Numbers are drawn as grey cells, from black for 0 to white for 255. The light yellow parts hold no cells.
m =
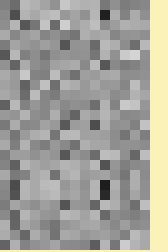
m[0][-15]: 128
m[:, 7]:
[183, 164, 161, 117, 147, 145, 171, 113, 172, 149, 144, 100, 156, 185, 114, 151, 175, 181, 163, 166, 151, 178, 157, 165, 138]
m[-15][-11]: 135
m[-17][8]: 153
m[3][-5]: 170
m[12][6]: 89
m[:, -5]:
[120, 32, 139, 170, 185, 178, 87, 167, 152, 160, 178, 181, 175, 158, 165, 189, 83, 163, 29, 41, 185, 105, 152, 160, 181]
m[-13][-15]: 121
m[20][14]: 190
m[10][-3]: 201
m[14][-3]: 146
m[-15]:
[97, 184, 130, 150, 135, 154, 137, 144, 141, 110, 178, 131, 201, 195, 150]
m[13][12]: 116
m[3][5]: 144
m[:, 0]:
[128, 137, 142, 170, 124, 87, 146, 170, 162, 168, 97, 153, 121, 154, 169, 124, 132, 168, 138, 134, 124, 138, 176, 172, 99]
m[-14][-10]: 174
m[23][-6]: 157
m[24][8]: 133
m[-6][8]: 149
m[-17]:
[162, 153, 98, 144, 192, 111, 180, 172, 153, 168, 152, 153, 134, 189, 151]
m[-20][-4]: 145
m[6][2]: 171
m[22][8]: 166
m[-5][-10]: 149
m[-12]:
[154, 118, 155, 173, 180, 117, 183, 185, 161, 162, 158, 141, 116, 157, 126]
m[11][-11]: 135
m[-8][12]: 118
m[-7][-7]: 145
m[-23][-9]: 206
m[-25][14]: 135
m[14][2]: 178
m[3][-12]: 164

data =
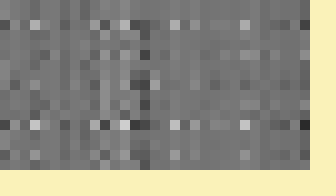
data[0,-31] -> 129
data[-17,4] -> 119
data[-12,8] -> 122
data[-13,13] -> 120
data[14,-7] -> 115
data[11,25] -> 106
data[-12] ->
[114, 122, 119, 107, 96, 130, 107, 118, 122, 99, 145, 107, 150, 130, 67, 116, 106, 128, 118, 121, 108, 113, 127, 119, 143, 137, 105, 128, 114, 113, 140]
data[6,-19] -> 133
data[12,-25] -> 87
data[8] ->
[126, 94, 119, 140, 119, 120, 107, 129, 114, 92, 142, 122, 149, 79, 69, 158, 112, 114, 118, 134, 115, 99, 112, 119, 100, 113, 117, 111, 99, 109, 95]
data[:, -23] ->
[102, 100, 112, 117, 126, 122, 100, 110, 114, 114, 122, 113, 102, 100, 106, 113, 119]
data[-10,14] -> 92
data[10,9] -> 103
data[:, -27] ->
[119, 119, 129, 107, 117, 96, 119, 119, 119, 117, 101, 123, 137, 119, 119, 120, 111]
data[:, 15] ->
[116, 116, 103, 116, 116, 116, 115, 132, 158, 118, 116, 116, 102, 116, 122, 112, 116]
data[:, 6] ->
[107, 106, 94, 112, 112, 107, 106, 107, 107, 115, 109, 123, 87, 107, 107, 104, 113]
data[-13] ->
[117, 120, 116, 112, 117, 120, 112, 119, 126, 113, 120, 118, 110, 120, 107, 116, 116, 123, 119, 117, 115, 112, 114, 117, 115, 122, 117, 116, 113, 113, 119]
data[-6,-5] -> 118
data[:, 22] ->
[117, 117, 124, 119, 114, 127, 117, 117, 112, 117, 122, 115, 128, 117, 117, 117, 119]
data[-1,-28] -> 100
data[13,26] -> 110
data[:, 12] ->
[133, 131, 178, 132, 110, 150, 133, 136, 149, 122, 139, 96, 206, 133, 133, 150, 128]
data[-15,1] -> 134
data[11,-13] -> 119
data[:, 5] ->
[120, 120, 120, 121, 120, 130, 120, 120, 120, 120, 125, 115, 120, 120, 120, 120, 120]
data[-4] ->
[129, 121, 116, 105, 119, 120, 107, 119, 100, 116, 128, 122, 133, 113, 113, 116, 116, 123, 118, 123, 115, 116, 117, 117, 117, 122, 110, 116, 113, 113, 100]
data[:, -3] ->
[113, 113, 94, 114, 113, 114, 113, 109, 99, 113, 114, 113, 87, 113, 113, 102, 113]
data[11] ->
[114, 112, 116, 91, 123, 115, 123, 119, 113, 113, 136, 124, 96, 126, 101, 116, 116, 123, 119, 114, 118, 122, 115, 119, 113, 106, 118, 107, 113, 109, 96]
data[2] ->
[82, 134, 107, 175, 129, 120, 94, 115, 112, 153, 85, 137, 178, 77, 86, 103, 116, 173, 107, 143, 115, 124, 124, 119, 171, 122, 110, 103, 94, 121, 66]

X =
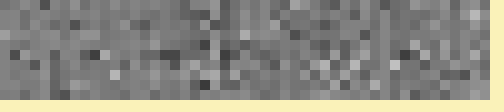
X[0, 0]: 115
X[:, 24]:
[128, 140, 136, 171, 93, 133, 131, 105, 128, 138]
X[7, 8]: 122
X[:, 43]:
[128, 121, 146, 127, 110, 115, 121, 133, 109, 122]
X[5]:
[130, 77, 150, 132, 131, 92, 132, 129, 93, 63, 168, 131, 122, 129, 103, 104, 71, 71, 105, 105, 109, 159, 63, 89, 133, 107, 97, 108, 122, 111, 130, 121, 98, 153, 94, 134, 159, 119, 133, 104, 62, 94, 167, 115, 149, 109, 133, 166, 119]
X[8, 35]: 137
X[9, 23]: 131
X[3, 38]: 133
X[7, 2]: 126
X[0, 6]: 122
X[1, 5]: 125
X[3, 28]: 124
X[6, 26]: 112
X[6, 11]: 126
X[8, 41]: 122
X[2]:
[130, 132, 113, 137, 124, 106, 118, 81, 116, 126, 114, 126, 142, 106, 90, 118, 123, 117, 122, 103, 144, 84, 94, 113, 136, 125, 134, 156, 98, 116, 118, 108, 86, 107, 127, 129, 129, 110, 134, 110, 116, 106, 126, 146, 124, 119, 122, 149, 126]
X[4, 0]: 130
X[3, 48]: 113
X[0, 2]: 137
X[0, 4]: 80
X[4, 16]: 122
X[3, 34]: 132
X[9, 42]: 112
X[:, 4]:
[80, 132, 124, 136, 132, 131, 139, 144, 136, 136]
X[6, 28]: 143
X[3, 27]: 134
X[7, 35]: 126
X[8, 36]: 122
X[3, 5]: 139
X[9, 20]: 130
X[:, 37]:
[117, 115, 110, 118, 120, 119, 114, 131, 170, 115]
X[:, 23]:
[112, 116, 113, 121, 109, 89, 134, 158, 97, 131]
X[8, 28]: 127

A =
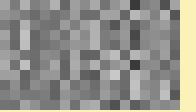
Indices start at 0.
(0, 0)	165
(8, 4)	130
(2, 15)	146
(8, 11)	122
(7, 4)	151
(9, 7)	135
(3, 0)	163
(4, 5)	122
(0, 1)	123
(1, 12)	103
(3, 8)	138
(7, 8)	97
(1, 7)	156
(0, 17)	163
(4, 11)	107
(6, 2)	191
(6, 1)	114
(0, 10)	115
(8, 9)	109
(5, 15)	126
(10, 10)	109
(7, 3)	123
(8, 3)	140
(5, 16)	158
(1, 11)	162
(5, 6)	107
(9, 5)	99
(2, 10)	116
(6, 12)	162
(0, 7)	159
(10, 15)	145
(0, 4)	139
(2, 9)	176
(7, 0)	159
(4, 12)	147
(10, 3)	144
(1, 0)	148
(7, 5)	152

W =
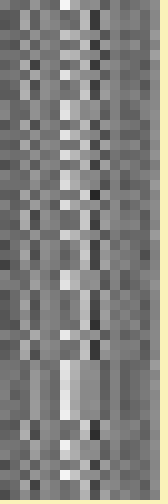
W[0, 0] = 129
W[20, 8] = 136
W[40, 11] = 126
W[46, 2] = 142
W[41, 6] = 238
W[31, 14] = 102
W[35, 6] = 105
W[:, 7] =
[168, 111, 105, 175, 113, 179, 116, 161, 123, 117, 169, 170, 122, 179, 112, 183, 117, 165, 172, 113, 165, 110, 107, 181, 132, 118, 122, 173, 181, 122, 129, 129, 108, 172, 110, 118, 178, 176, 170, 168, 163, 178, 113, 123, 169, 173, 124, 196, 121, 121]
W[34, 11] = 126
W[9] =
[91, 91, 177, 96, 142, 127, 114, 117, 199, 73, 156, 128, 120, 129, 104, 136]
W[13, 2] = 108
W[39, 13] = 110
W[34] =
[86, 94, 173, 101, 141, 132, 112, 110, 187, 53, 161, 126, 123, 125, 88, 136]
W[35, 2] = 164
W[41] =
[125, 107, 103, 155, 120, 105, 238, 178, 133, 136, 96, 131, 99, 104, 122, 141]
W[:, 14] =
[123, 105, 108, 105, 102, 106, 87, 116, 86, 104, 130, 128, 95, 107, 95, 110, 99, 126, 104, 103, 126, 90, 96, 104, 98, 78, 104, 129, 118, 103, 89, 102, 95, 121, 88, 93, 106, 119, 120, 122, 112, 122, 100, 97, 118, 120, 104, 116, 92, 106]
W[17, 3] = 152
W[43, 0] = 98
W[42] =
[92, 86, 162, 88, 142, 128, 111, 113, 207, 61, 161, 127, 121, 129, 100, 140]
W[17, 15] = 136
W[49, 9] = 82
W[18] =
[110, 110, 109, 138, 106, 111, 220, 172, 142, 131, 80, 125, 85, 99, 104, 152]
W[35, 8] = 192
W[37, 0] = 117
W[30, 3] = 80
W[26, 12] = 132
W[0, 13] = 113
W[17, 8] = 131
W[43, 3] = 74
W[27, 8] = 140
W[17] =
[126, 109, 102, 152, 117, 99, 207, 165, 131, 136, 101, 131, 96, 116, 126, 136]
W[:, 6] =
[245, 100, 115, 195, 105, 187, 96, 225, 102, 114, 217, 227, 103, 227, 111, 220, 107, 207, 220, 115, 220, 103, 105, 209, 106, 95, 107, 214, 226, 110, 98, 108, 112, 232, 112, 105, 228, 224, 214, 228, 231, 238, 111, 104, 240, 204, 113, 244, 106, 109]
